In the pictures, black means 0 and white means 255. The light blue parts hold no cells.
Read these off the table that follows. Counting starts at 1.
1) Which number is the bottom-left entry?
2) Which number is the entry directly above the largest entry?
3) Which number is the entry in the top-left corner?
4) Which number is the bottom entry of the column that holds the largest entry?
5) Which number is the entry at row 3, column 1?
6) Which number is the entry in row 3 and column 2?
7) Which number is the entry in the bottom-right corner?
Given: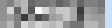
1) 156
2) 116
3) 144
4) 212
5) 144
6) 156
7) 156
